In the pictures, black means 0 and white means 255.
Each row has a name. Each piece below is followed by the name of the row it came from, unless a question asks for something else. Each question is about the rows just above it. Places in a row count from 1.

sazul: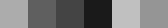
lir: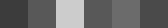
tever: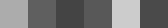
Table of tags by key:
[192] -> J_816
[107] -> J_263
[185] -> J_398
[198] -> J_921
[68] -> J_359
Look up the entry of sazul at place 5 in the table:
J_816
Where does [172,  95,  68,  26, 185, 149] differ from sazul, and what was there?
5, [192]
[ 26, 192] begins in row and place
sazul, 4
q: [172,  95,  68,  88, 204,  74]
tever
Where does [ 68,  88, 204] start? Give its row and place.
tever, 3
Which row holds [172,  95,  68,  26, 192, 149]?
sazul

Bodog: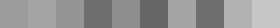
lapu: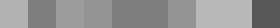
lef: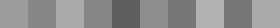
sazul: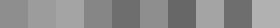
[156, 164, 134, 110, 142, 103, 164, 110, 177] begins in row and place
sazul, 2
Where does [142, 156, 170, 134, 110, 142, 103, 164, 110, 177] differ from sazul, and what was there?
3, [164]

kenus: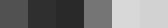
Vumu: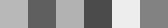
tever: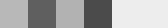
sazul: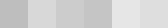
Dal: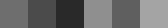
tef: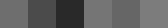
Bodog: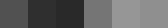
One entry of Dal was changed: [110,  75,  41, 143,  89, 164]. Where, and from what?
5, [95]
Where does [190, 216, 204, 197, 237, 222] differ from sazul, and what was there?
5, [230]
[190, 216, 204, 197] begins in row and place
sazul, 1
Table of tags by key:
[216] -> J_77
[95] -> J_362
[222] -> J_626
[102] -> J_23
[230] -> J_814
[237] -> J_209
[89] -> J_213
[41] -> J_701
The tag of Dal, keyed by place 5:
J_362
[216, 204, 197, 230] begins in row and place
sazul, 2
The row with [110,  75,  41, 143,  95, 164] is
Dal

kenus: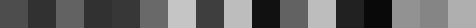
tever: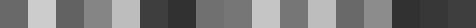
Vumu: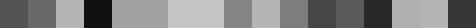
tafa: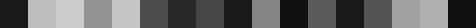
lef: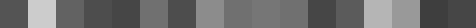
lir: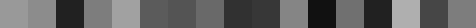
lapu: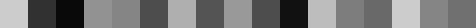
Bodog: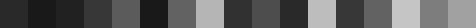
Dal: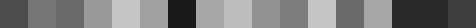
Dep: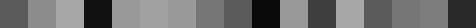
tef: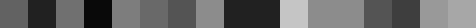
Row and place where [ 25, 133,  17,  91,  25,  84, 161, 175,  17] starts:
tafa, 9
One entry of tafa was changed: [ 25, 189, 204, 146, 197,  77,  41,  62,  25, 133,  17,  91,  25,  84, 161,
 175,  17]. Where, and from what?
8, [70]

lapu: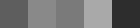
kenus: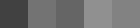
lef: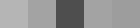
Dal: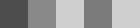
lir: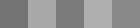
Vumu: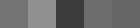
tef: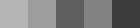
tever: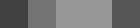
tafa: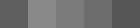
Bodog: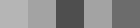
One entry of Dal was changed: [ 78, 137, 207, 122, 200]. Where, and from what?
5, [207]
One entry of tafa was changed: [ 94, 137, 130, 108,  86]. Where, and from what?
3, [122]

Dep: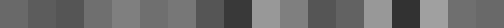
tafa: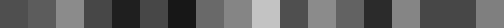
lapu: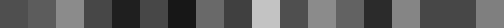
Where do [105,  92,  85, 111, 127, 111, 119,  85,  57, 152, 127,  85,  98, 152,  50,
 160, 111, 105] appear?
Dep
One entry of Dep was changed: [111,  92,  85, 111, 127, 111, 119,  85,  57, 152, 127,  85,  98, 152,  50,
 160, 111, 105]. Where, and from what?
1, [105]
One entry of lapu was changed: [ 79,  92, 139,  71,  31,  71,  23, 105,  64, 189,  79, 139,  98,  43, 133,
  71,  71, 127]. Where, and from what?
10, [195]
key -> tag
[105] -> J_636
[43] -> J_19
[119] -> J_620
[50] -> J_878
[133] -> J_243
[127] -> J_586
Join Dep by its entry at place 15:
J_878
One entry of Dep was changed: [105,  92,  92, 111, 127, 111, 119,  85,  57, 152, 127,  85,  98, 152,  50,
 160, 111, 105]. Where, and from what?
3, [85]

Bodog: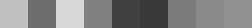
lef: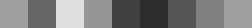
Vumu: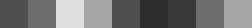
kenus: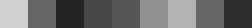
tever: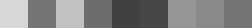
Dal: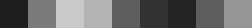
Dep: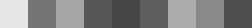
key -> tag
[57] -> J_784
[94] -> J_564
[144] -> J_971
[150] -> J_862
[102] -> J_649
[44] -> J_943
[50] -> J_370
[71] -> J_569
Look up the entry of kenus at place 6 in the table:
J_971
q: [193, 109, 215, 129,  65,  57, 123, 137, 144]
Bodog
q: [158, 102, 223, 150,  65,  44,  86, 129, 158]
lef

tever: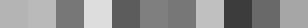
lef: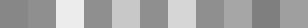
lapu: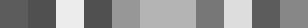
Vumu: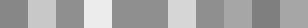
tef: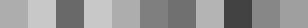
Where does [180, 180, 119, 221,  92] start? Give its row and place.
lapu, 6
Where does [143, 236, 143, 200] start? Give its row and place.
lef, 2

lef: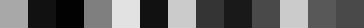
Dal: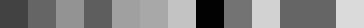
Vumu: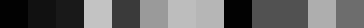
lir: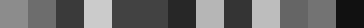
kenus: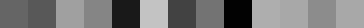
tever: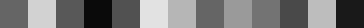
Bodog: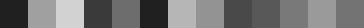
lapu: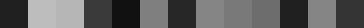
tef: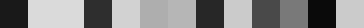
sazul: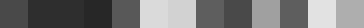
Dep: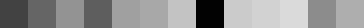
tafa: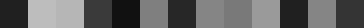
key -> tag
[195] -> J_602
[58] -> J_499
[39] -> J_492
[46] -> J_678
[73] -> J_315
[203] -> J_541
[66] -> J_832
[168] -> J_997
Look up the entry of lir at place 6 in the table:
J_832
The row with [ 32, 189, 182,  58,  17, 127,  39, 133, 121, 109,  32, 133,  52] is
lapu
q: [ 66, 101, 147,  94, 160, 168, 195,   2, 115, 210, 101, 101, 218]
Dal
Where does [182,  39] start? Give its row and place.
tef, 7

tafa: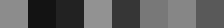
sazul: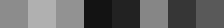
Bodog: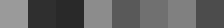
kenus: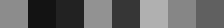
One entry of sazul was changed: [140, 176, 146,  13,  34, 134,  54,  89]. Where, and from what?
4, [19]
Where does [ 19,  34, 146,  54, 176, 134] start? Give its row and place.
kenus, 2
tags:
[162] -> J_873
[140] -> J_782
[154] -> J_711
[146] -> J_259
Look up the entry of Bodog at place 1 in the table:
J_711
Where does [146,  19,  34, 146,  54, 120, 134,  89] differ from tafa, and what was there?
1, [140]
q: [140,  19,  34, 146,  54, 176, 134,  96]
kenus

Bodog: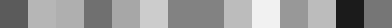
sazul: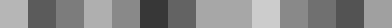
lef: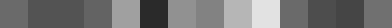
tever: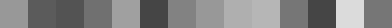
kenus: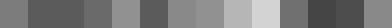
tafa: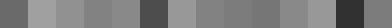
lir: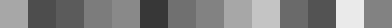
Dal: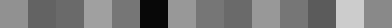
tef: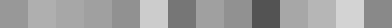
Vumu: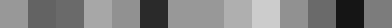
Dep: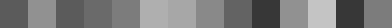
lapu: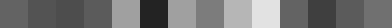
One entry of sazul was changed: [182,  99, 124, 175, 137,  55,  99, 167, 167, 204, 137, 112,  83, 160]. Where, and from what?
2, [91]
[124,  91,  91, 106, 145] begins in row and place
kenus, 1
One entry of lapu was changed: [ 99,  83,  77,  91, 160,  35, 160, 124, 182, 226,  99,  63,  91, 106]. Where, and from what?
14, [112]

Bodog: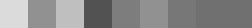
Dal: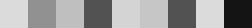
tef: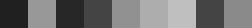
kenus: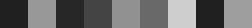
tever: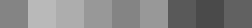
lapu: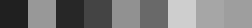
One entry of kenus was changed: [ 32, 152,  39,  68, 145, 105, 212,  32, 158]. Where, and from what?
7, [206]
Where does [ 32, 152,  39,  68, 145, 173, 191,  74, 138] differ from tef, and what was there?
8, [68]
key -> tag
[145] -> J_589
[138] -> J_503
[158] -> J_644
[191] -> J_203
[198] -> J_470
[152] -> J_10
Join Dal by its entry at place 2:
J_589
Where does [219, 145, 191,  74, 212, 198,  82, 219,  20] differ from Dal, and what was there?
4, [82]

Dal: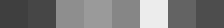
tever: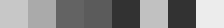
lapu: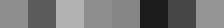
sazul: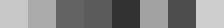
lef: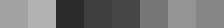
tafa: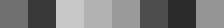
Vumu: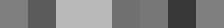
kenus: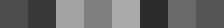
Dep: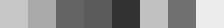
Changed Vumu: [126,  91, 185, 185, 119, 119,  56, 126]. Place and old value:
5, [112]
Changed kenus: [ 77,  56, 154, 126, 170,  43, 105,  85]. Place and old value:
3, [162]
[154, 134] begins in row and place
Dal, 4
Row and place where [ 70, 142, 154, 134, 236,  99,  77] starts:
Dal, 2
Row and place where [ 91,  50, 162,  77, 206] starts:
sazul, 4
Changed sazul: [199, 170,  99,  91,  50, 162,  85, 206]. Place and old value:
7, [77]

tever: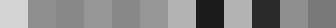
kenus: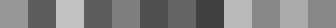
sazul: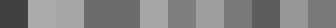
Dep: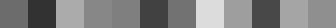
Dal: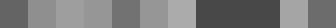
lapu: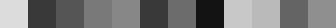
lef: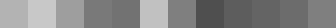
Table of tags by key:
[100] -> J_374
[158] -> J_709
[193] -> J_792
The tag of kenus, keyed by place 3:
J_792
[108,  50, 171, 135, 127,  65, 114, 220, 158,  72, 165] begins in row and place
Dep, 1
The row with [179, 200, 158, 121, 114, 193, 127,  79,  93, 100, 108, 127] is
lef
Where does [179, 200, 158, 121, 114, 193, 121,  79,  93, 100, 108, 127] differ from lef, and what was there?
7, [127]
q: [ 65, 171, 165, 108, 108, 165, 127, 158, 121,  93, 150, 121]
sazul

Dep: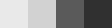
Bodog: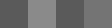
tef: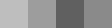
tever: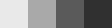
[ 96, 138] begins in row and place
tef, 3
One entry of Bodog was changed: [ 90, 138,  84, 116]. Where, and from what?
3, [90]

